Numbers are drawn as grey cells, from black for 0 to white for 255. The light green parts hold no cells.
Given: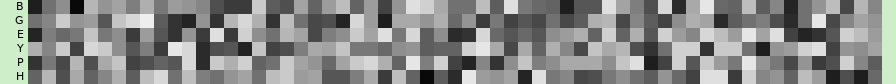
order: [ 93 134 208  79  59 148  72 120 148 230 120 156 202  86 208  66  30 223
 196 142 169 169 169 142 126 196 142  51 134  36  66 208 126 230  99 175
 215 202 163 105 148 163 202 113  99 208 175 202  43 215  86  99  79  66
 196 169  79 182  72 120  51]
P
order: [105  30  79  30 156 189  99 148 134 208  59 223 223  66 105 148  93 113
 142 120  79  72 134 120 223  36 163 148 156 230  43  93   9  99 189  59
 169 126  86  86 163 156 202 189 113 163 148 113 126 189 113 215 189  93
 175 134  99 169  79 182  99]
H
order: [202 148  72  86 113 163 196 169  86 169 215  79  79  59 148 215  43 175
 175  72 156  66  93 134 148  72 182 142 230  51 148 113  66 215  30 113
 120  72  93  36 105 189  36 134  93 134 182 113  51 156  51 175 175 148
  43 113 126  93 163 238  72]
G
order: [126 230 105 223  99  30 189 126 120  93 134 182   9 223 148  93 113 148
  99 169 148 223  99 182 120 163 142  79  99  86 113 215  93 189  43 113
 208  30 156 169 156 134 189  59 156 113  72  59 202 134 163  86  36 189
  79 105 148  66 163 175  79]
B
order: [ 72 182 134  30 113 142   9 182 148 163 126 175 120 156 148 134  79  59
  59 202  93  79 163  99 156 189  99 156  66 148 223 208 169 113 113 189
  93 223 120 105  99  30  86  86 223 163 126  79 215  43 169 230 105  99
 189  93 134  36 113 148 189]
B

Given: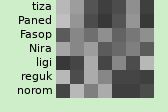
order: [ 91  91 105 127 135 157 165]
Nira
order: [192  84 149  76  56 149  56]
Paned
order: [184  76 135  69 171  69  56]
ligi
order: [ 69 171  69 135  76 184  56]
ligi
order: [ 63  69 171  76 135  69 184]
reguk

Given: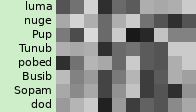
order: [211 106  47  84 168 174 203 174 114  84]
nuge
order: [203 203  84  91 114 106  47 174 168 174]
Tunub
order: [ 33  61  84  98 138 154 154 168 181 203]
dod
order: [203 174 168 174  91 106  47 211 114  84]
luma

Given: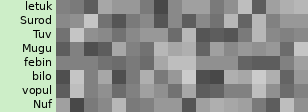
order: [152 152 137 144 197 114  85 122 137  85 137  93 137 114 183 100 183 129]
Surod
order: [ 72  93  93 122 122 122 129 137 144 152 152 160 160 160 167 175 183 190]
letuk
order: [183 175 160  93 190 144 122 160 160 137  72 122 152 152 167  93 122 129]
letuk
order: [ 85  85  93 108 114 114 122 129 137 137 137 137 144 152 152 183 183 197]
Tuv
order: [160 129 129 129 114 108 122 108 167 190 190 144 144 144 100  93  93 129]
febin
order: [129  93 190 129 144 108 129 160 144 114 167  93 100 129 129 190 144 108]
vopul
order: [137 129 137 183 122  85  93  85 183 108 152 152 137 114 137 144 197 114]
Tuv

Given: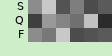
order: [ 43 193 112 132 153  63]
Q
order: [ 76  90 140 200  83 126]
S

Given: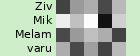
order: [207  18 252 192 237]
Mik
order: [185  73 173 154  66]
Ziv
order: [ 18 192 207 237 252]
Mik
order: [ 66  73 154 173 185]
Ziv
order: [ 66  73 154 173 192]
Melam

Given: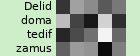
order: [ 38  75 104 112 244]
tedif
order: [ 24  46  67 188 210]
doma

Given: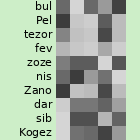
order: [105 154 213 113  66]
Kogez
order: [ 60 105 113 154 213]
nis
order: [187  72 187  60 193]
Zano
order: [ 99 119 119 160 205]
dar
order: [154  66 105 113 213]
Kogez

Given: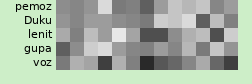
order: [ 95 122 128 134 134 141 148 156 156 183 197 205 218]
gupa
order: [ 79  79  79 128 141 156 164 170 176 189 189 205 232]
lenit
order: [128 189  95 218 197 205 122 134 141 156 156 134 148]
Duku
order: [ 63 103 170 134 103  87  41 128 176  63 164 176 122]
voz

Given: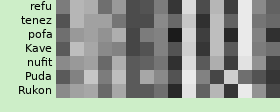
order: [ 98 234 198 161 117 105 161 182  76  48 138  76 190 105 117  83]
tenez
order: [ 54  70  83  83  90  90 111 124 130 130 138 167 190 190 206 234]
Kave

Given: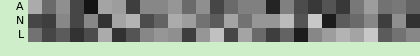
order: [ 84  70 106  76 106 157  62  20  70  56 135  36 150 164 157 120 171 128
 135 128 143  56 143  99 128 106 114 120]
A
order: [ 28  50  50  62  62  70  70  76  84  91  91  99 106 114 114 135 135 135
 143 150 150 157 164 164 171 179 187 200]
N
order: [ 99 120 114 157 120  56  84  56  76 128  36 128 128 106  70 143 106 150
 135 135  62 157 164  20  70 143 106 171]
A
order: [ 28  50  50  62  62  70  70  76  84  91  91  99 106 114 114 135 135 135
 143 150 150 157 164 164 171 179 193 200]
L
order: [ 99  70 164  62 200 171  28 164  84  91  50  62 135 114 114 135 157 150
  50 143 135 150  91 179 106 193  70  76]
L

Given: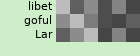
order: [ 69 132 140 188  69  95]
Lar
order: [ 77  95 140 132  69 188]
libet
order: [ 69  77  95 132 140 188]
libet

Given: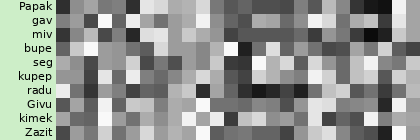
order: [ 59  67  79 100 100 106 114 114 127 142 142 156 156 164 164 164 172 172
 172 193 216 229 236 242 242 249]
kimek
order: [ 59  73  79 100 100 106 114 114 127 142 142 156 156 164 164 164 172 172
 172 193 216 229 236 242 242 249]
gav
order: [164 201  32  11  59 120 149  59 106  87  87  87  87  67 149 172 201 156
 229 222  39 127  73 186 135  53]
miv
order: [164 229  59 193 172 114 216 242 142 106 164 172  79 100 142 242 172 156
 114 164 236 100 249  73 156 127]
gav
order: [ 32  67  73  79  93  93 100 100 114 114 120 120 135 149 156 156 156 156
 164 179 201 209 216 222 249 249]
Zazit

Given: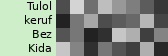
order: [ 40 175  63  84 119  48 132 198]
Kida
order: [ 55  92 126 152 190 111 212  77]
Tulol
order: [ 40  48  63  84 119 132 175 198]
Kida

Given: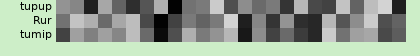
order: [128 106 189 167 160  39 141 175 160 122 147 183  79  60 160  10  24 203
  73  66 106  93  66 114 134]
tumip
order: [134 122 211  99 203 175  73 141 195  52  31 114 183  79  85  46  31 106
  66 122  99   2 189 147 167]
tupup
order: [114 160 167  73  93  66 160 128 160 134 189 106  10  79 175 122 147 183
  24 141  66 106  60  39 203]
tumip
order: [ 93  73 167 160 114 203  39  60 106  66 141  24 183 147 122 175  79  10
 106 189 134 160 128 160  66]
tumip
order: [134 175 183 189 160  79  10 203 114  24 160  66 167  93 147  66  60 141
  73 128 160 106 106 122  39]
tumip
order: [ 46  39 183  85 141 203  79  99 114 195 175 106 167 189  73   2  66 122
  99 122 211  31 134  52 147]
Rur
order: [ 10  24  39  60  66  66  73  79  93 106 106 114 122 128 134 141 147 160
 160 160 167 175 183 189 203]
tumip

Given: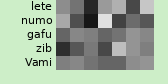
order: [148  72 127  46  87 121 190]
zib
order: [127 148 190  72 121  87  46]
zib
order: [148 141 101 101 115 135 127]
Vami

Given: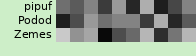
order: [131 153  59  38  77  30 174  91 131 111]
Podod
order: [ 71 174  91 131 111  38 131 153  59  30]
pipuf

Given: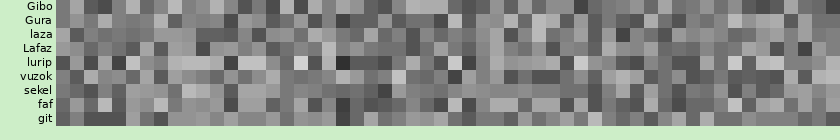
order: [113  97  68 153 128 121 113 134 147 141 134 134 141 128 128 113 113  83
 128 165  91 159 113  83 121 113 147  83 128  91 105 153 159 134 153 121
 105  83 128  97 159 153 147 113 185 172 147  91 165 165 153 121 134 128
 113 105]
sekel
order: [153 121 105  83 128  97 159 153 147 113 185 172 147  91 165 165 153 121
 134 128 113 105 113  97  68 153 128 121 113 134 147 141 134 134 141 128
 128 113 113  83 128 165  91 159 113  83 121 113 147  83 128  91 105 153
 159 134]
sekel
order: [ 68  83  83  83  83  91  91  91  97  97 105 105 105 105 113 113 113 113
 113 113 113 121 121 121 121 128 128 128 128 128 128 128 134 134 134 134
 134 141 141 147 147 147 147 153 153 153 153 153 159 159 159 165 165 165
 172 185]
git
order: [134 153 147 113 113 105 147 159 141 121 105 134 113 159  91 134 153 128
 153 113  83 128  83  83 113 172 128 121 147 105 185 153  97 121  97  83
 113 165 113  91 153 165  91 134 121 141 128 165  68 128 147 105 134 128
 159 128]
git
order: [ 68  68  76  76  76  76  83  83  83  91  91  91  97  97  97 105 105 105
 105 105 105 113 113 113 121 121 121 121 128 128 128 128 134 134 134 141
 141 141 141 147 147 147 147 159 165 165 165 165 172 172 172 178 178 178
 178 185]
Gibo
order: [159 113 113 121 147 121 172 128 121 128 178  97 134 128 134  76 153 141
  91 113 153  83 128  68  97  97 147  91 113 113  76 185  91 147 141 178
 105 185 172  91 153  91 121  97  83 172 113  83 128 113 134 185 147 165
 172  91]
Gura
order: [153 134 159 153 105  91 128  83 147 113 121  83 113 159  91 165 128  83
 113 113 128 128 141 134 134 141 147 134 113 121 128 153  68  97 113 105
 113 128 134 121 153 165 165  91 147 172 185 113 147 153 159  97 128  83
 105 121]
sekel

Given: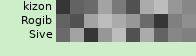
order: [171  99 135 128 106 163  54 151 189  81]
Sive
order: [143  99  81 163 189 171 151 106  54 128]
Rogib
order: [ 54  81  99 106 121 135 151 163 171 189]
kizon
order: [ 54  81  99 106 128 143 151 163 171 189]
Rogib
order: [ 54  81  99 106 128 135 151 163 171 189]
Sive
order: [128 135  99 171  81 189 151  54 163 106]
Sive

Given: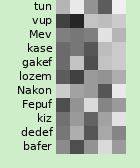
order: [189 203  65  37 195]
vup
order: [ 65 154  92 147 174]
lozem
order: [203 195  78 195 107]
gakef
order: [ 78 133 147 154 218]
Fepuf
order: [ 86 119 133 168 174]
dedef

